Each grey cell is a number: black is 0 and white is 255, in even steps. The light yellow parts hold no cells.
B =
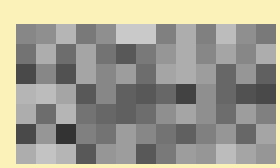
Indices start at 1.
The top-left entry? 135
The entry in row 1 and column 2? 143
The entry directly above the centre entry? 109
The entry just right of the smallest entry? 128
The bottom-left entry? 173
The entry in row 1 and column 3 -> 181
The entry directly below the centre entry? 109
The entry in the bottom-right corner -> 150
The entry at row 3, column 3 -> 81
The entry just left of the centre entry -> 96
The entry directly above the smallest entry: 181
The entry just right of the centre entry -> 103
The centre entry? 88
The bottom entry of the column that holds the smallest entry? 181
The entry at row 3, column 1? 73
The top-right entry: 121
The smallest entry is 51
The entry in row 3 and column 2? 135
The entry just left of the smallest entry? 150

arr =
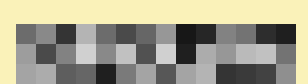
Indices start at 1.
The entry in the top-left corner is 108
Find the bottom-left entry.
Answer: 164
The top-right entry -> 31
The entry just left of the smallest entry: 151
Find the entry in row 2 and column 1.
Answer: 157
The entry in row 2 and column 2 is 74
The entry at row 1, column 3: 52
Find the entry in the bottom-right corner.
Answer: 143
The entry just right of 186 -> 193

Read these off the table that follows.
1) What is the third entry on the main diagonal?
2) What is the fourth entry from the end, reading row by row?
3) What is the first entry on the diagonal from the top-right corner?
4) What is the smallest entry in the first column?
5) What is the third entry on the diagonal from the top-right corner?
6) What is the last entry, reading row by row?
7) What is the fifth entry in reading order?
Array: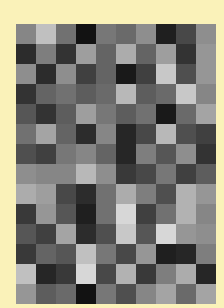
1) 142
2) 134
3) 142
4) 44
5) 200
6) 164
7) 119

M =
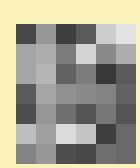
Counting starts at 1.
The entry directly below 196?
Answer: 71
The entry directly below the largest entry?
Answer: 173
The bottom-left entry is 131
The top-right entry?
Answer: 227
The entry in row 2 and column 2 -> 173
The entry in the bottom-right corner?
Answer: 105
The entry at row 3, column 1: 165
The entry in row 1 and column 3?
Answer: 63
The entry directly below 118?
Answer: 63
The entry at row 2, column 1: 165
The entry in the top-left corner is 71
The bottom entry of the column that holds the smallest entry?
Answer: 112
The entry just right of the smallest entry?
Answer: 90

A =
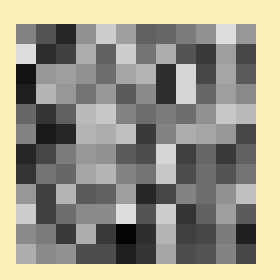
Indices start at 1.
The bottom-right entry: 71
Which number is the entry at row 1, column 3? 38
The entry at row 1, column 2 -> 84
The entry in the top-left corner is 131
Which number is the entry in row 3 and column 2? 151
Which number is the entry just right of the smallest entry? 46
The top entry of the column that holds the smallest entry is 158
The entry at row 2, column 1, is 221
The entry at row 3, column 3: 158
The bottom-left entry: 173
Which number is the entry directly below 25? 71
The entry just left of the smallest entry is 58
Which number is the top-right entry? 151
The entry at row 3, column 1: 18
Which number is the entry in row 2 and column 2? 46

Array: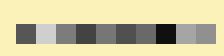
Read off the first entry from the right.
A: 144
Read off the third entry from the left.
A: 124
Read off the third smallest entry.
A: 80
